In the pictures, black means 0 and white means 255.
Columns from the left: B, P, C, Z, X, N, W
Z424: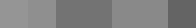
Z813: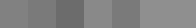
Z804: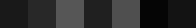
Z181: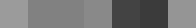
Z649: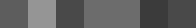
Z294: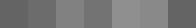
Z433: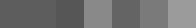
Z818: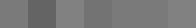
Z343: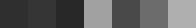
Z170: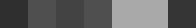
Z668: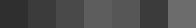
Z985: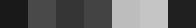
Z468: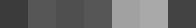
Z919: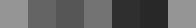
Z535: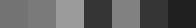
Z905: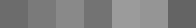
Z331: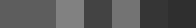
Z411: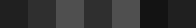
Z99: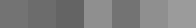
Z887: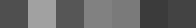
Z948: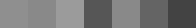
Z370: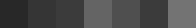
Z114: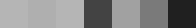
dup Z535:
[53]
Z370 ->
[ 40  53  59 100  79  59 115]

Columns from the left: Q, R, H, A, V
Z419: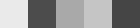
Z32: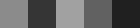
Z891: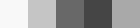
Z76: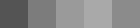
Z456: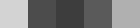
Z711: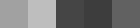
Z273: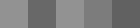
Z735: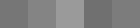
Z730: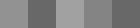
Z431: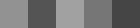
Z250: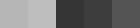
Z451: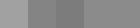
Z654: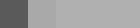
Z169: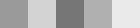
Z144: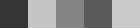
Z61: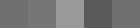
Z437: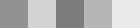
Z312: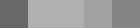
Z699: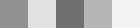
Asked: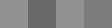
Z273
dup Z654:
[176]
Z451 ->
[161 132 124 139 139]
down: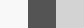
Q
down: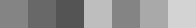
R

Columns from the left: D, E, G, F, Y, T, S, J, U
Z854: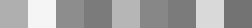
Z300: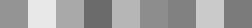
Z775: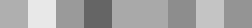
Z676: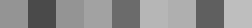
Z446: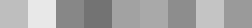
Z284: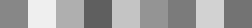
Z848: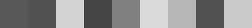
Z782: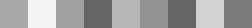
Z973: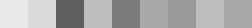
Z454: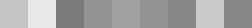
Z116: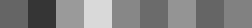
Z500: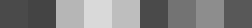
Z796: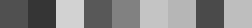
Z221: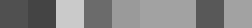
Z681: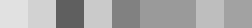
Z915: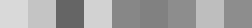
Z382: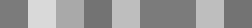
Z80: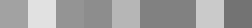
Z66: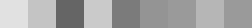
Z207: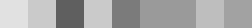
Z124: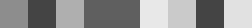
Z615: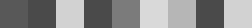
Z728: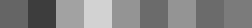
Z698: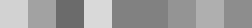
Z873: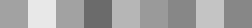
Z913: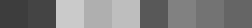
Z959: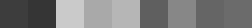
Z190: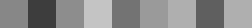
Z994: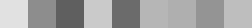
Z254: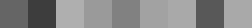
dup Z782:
[101]
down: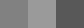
T

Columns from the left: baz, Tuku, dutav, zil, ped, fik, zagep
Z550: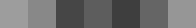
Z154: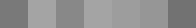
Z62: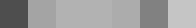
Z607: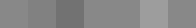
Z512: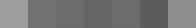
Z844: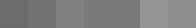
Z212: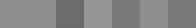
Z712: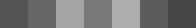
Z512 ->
[157 114 108 101 108  93 143]
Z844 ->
[108 114 129 121 121 150 143]
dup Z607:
[136]
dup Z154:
[164]
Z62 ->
[ 78 164 178 178 172 129 197]

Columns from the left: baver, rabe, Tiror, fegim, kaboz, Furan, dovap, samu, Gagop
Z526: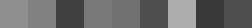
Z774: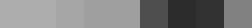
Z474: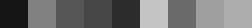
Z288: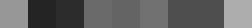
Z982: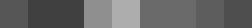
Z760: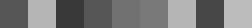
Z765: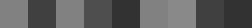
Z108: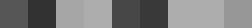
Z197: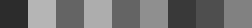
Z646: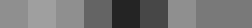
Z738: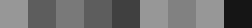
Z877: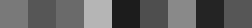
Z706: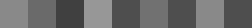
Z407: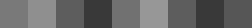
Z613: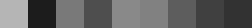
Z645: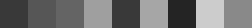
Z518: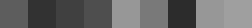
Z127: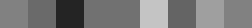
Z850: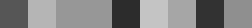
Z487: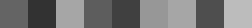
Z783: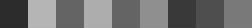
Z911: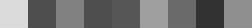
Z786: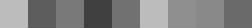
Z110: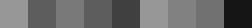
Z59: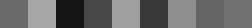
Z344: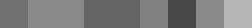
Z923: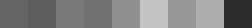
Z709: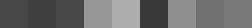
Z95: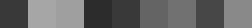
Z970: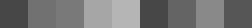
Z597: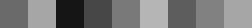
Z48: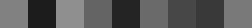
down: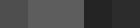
dovap
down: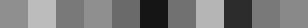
Gagop
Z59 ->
[106 166  21  71 159  57 143 100 113]

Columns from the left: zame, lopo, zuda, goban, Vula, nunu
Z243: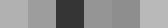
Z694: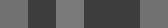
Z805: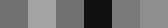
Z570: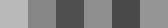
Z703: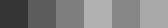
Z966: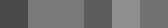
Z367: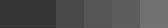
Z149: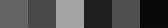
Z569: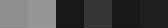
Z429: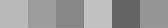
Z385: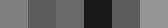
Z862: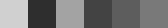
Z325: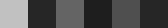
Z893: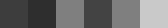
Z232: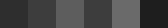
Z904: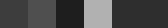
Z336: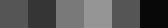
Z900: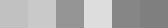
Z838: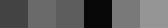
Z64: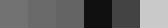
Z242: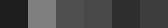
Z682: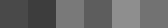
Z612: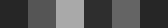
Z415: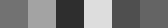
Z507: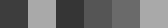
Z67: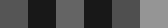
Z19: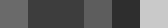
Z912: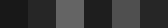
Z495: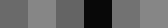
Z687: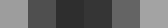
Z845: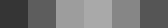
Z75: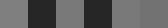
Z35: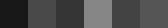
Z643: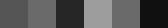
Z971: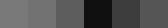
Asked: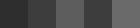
Z232
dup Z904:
[46]
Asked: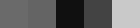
Z64

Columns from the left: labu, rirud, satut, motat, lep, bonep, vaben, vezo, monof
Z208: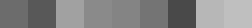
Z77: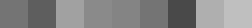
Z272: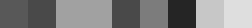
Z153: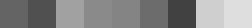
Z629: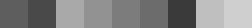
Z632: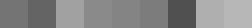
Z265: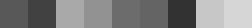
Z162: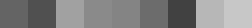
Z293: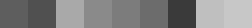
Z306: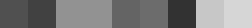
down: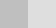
monof
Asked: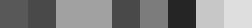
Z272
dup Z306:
[146]

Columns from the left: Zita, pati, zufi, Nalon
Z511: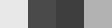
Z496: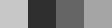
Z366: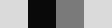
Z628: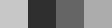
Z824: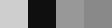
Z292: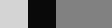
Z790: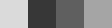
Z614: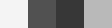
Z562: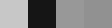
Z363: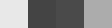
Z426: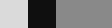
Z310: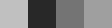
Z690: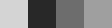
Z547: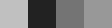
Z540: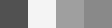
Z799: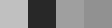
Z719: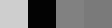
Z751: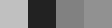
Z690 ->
[212  40 109 159]
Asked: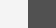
Z614
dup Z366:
[218]
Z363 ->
[232  68  74 172]
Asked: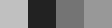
Z547
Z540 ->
[ 81 244 159 137]

